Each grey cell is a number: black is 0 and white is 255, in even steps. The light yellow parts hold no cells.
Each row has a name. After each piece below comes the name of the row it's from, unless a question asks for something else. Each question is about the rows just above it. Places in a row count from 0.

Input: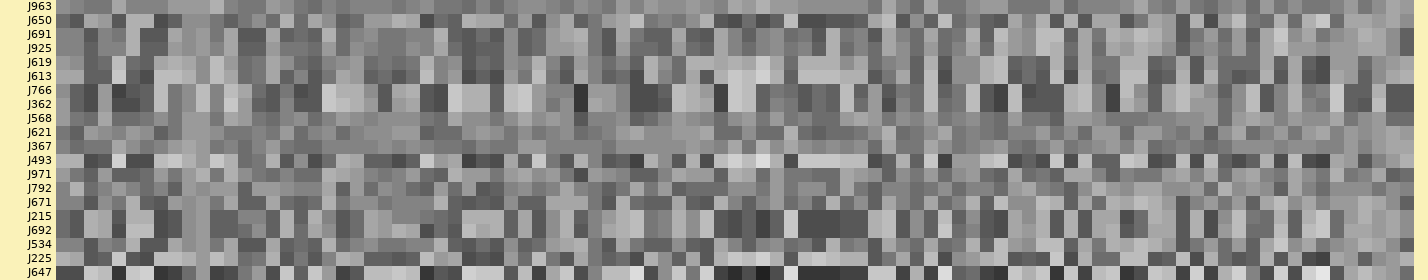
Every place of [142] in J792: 10 16 23 33 48 49 53 54 63 73 76 79 80 84 86 91 92 93 95
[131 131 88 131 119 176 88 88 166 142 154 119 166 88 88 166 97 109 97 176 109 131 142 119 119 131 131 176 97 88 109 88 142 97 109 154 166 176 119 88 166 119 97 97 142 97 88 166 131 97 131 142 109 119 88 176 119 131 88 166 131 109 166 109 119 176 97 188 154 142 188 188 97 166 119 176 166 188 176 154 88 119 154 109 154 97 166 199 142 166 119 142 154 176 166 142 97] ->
J534
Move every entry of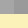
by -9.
[157 145]
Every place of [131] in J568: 16 19 22 38 39 43 46 53 61 64 78 79 87
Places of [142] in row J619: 1 10 16 20 28 32 43 56 60 64 65 94

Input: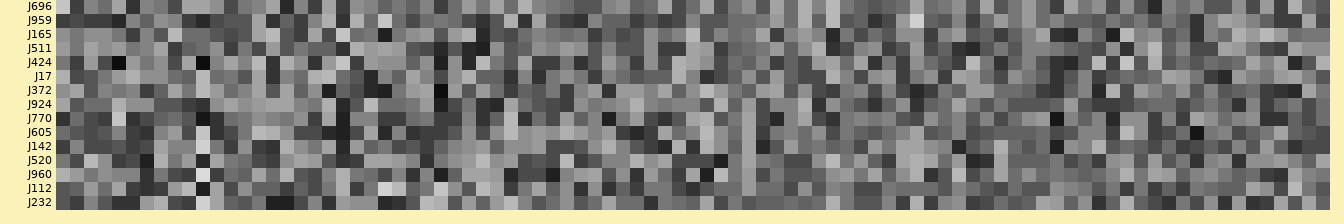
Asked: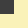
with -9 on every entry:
[53]
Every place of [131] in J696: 2 6 14 17 22 26 34 39 54 79 81
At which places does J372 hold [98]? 7 17 20 33 44 49 64 69 72 84
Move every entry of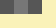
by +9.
[95 128 95]
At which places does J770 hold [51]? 0 5 11 30 33 43 55 86 87
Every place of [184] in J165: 8 15 45 76 86

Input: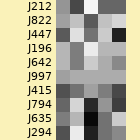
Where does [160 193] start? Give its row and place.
J822, 0
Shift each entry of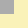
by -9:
[163]
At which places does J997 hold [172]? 1 2 3 4
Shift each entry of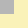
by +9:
[191]
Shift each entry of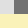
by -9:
[215 105]
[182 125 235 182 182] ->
J196

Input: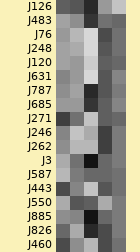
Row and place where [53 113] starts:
J483, 2
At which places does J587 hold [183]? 0
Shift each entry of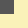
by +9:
[95]
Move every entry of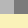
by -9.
[174 114]
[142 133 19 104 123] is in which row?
J885
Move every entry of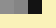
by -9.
[133 124 10]

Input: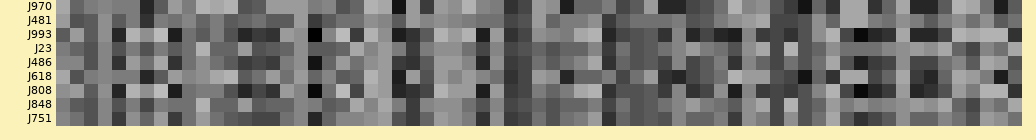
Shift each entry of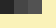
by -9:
[29 61 73]
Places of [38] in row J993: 4 13 39 45 47 58 61 62
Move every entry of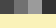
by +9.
[79 122 164 59]
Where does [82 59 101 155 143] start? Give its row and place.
J751, 24

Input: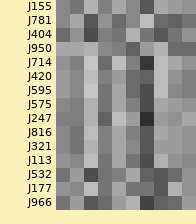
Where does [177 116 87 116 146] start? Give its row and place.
J404, 5
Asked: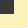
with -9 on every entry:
[47]
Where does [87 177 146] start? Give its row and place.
J177, 7

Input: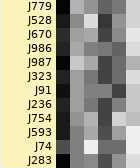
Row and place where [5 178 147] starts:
J779, 0
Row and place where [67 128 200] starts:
J236, 3
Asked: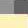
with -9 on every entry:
[138 90]
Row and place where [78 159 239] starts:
J593, 3
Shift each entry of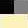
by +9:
[14 137]
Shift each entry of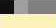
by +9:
[25 168 137 137]

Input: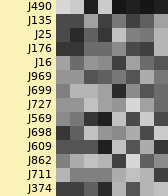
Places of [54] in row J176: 0 1
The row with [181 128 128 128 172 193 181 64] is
J711
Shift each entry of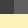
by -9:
[55 87]

